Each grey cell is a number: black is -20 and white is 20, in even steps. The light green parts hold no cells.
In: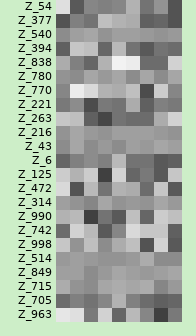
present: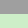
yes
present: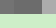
yes
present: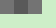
yes
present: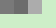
no
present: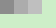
yes
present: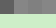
no
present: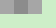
yes

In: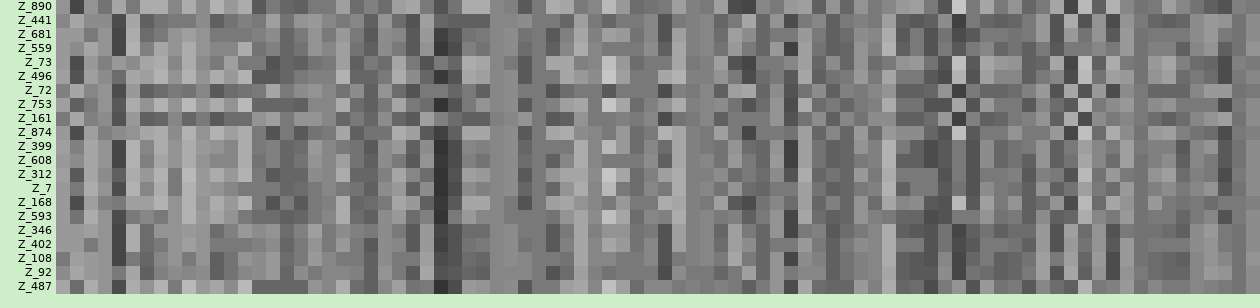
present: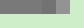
yes
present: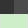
yes
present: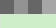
no

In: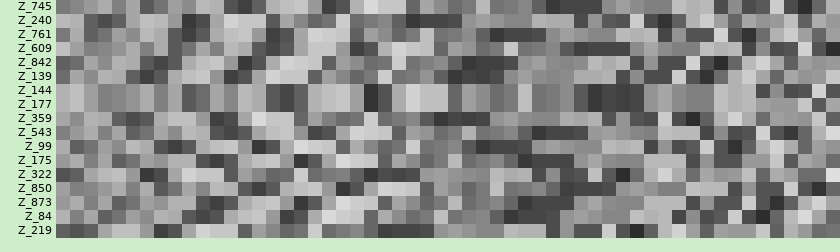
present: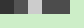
no
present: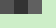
yes
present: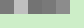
yes
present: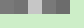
no
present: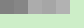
no

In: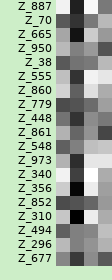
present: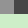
yes
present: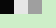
no
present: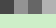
no
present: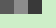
no
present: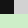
no
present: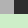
yes

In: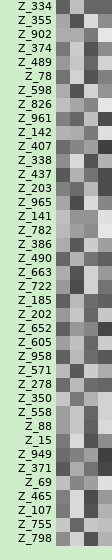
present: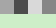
yes
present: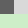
yes

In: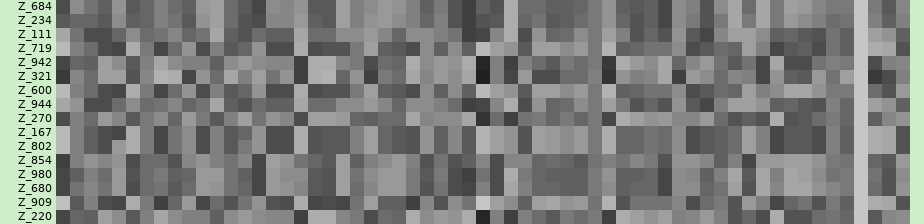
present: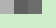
no
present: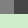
yes
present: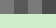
yes
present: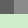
yes
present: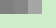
yes
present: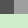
yes
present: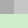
no

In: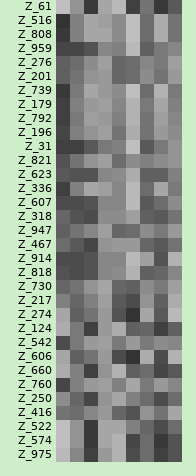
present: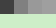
yes
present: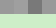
yes
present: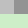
yes
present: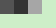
yes
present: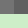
no
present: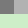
no

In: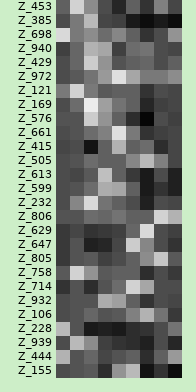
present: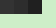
yes
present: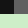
yes
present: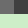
no
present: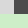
yes
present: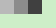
yes

